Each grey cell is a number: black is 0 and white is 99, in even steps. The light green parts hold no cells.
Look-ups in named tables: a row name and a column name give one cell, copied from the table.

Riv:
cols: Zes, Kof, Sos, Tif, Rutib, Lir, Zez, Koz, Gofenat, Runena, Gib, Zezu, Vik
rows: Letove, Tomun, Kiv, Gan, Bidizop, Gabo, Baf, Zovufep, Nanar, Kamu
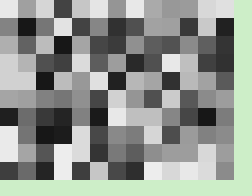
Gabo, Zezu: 54
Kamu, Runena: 84
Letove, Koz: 90
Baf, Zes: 12
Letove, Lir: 89
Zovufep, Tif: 11
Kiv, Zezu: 37

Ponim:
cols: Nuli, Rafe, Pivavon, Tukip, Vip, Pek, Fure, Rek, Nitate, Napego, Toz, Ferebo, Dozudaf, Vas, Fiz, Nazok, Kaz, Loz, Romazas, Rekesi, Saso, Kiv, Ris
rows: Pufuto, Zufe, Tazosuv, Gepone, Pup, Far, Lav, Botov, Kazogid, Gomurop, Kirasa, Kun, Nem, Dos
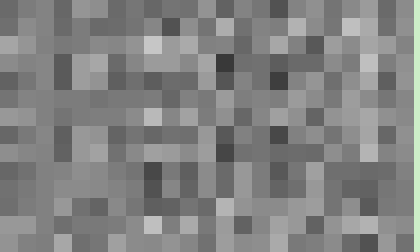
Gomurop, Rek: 45
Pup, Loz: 58
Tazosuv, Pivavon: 50
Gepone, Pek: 65
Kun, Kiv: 47
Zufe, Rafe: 54

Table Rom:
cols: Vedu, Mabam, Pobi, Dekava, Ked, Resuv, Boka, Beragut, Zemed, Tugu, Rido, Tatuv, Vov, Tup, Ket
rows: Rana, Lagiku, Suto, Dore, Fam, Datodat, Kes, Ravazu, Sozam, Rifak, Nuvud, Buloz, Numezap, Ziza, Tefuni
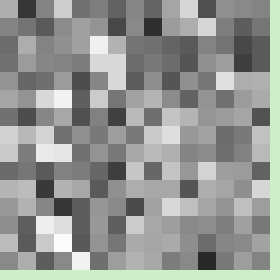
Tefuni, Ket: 51
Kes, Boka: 25
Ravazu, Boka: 61
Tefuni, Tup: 61
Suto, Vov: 45
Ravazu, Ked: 56
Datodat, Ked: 37

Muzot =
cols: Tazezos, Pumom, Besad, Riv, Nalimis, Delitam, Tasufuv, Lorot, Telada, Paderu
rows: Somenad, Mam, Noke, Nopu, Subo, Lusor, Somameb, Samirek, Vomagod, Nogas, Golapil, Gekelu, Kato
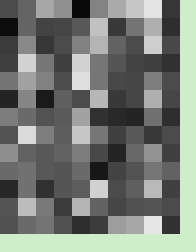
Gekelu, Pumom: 73
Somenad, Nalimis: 4
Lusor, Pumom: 52
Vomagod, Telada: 57
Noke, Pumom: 53
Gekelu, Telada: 33
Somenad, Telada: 88
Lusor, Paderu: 27
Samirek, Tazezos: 32
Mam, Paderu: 18
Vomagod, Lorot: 40
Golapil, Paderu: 25
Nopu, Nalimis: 82
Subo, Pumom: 63
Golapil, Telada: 72
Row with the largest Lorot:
Somenad

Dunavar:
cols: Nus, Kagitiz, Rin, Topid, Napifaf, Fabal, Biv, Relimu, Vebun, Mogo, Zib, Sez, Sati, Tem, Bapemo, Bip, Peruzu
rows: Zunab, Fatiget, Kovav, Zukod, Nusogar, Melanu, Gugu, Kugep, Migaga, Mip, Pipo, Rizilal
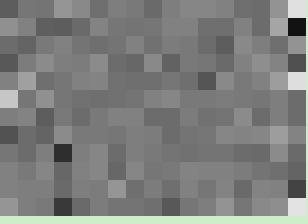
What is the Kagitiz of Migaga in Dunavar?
42
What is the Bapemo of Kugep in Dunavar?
52
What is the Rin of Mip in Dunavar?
52
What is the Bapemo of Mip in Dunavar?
45
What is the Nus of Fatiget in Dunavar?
56
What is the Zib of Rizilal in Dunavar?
46
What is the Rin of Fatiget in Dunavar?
37
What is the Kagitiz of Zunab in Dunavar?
46
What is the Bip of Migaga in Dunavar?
54
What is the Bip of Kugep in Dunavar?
61
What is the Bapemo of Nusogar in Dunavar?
50
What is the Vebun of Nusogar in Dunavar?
43
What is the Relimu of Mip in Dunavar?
52
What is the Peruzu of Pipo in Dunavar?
26
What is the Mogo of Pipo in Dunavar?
43
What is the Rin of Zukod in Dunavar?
54
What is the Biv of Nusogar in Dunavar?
44
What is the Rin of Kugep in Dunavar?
39
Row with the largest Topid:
Zunab

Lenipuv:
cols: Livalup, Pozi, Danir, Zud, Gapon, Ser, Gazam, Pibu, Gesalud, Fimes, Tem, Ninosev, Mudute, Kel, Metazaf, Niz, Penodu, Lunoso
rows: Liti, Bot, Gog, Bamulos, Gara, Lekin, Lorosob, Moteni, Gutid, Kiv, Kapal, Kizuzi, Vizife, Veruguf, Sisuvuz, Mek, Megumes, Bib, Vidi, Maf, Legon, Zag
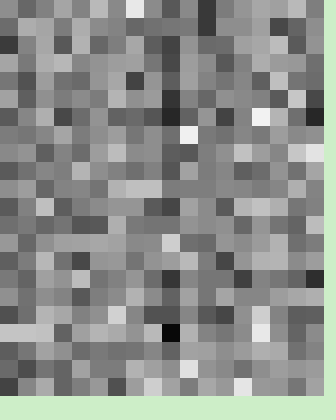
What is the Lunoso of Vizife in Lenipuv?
73
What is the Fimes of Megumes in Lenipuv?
38
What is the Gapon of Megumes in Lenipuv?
34
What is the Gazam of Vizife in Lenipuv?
68
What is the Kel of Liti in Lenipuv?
58
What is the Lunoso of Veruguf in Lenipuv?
48
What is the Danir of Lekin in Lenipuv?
56
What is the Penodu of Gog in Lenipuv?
35
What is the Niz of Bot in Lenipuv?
28

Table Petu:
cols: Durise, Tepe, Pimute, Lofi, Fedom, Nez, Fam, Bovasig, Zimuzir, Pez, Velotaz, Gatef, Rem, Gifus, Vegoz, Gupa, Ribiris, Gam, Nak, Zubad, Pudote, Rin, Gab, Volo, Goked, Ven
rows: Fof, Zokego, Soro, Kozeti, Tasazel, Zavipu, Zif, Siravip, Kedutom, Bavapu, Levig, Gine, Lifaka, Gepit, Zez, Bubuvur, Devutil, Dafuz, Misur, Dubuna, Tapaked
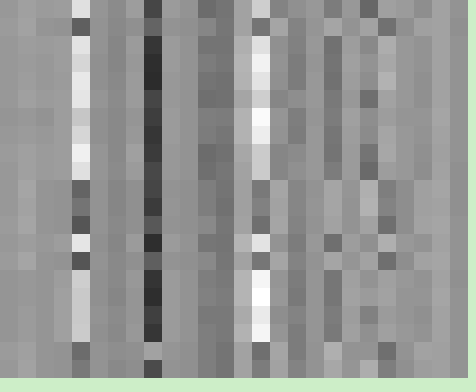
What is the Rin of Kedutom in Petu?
65
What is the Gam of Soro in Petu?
59
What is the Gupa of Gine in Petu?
63
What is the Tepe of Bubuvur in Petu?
59
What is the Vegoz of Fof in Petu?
80
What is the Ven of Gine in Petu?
56
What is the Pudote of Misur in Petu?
56
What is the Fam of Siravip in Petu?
53
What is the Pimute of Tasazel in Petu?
59
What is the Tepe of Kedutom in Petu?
62
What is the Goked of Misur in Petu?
63
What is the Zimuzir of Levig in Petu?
27
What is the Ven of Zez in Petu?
57
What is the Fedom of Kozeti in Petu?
83
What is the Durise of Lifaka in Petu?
60
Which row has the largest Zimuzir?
Dubuna

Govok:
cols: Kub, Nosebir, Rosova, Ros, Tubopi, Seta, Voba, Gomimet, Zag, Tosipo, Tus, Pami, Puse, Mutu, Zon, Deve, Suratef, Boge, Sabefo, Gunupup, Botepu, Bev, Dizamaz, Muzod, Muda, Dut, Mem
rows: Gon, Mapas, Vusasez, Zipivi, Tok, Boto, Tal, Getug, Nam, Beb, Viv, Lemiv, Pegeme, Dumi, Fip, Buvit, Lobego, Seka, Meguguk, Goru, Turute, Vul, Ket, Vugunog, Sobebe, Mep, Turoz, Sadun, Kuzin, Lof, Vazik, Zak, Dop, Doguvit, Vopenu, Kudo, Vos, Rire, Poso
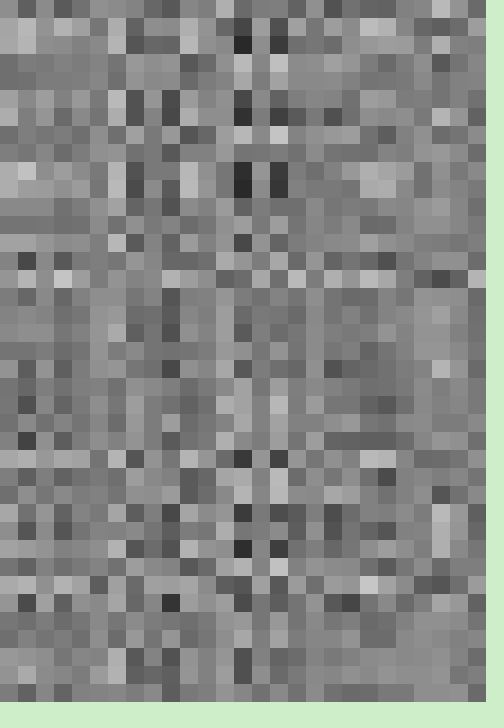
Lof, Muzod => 51
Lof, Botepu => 39
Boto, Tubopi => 59
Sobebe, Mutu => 53
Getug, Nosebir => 49
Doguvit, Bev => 53
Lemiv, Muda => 60

